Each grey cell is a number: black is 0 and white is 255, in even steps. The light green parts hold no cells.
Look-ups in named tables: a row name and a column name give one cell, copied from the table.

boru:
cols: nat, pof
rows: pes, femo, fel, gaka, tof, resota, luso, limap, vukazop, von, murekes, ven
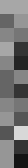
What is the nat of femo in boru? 101
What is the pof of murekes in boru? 52
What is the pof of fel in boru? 118
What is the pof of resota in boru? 134
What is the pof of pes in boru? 167
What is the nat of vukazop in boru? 150
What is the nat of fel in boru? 134
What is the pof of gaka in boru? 52
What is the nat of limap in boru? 134
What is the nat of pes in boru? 167
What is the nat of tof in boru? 134
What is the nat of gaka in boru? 167
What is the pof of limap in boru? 118
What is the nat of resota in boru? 101
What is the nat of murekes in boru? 150
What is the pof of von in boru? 216
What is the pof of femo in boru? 150
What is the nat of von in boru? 85

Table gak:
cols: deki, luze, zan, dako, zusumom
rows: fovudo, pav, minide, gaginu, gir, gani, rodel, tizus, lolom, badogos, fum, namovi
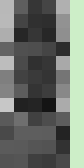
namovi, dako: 59
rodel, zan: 52
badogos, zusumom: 35
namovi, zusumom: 73
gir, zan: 48
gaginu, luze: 80
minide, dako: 39
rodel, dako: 61

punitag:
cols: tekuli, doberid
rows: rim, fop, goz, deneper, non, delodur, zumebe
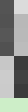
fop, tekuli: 82
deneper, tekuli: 81
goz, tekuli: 87
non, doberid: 59
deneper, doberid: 188
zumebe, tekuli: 203
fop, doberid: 184
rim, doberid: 219
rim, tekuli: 84
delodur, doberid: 66
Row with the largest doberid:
rim

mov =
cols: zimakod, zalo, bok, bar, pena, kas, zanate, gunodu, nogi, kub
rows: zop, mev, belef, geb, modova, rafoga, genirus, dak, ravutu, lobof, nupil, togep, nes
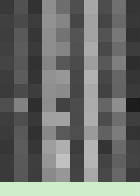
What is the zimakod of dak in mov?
78
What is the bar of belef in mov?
142
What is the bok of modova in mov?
50
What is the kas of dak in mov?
76
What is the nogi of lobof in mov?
124
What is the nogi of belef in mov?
120
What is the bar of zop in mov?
142
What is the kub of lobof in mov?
51
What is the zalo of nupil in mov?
92
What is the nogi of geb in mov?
108
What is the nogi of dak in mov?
142
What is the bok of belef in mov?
54
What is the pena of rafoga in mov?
151
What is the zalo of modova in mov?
87
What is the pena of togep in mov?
193
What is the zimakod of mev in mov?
64
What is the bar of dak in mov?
141
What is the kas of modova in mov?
75

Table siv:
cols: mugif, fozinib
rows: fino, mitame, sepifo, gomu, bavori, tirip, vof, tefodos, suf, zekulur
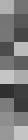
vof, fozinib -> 62
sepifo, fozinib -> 70
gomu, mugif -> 76
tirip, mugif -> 197
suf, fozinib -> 125
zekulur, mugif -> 152
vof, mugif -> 48
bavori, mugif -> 117
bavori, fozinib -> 94
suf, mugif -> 143
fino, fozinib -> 114
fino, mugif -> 177
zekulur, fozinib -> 196
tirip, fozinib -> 172
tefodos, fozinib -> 58
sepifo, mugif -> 118
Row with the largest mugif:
tirip

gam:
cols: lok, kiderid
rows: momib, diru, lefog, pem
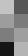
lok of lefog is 125
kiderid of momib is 87
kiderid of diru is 123
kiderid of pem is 180
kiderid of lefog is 158
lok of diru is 157
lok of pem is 21
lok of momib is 195

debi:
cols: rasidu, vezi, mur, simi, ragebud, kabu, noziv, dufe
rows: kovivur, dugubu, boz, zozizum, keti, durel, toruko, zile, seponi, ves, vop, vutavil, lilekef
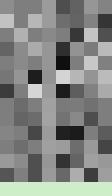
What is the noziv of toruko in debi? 129
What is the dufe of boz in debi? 80
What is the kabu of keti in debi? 126
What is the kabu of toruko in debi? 94
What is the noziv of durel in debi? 148
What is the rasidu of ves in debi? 133
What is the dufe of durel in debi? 187
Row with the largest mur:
toruko

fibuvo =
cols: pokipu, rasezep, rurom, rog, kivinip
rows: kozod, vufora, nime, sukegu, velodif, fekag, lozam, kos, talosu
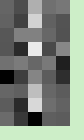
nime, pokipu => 87
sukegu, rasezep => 42
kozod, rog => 112
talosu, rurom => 2
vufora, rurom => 210
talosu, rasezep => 56
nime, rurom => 129

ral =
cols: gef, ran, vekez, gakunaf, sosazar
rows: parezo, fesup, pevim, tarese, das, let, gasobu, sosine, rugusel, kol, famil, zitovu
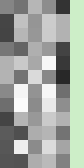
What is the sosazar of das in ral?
56
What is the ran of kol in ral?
79
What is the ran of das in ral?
201
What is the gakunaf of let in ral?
136
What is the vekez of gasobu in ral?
147
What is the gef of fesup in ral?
69
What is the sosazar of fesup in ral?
178
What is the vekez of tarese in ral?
175
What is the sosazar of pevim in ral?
178
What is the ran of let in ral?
115
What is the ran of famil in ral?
238
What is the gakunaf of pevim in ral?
203
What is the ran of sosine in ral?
251

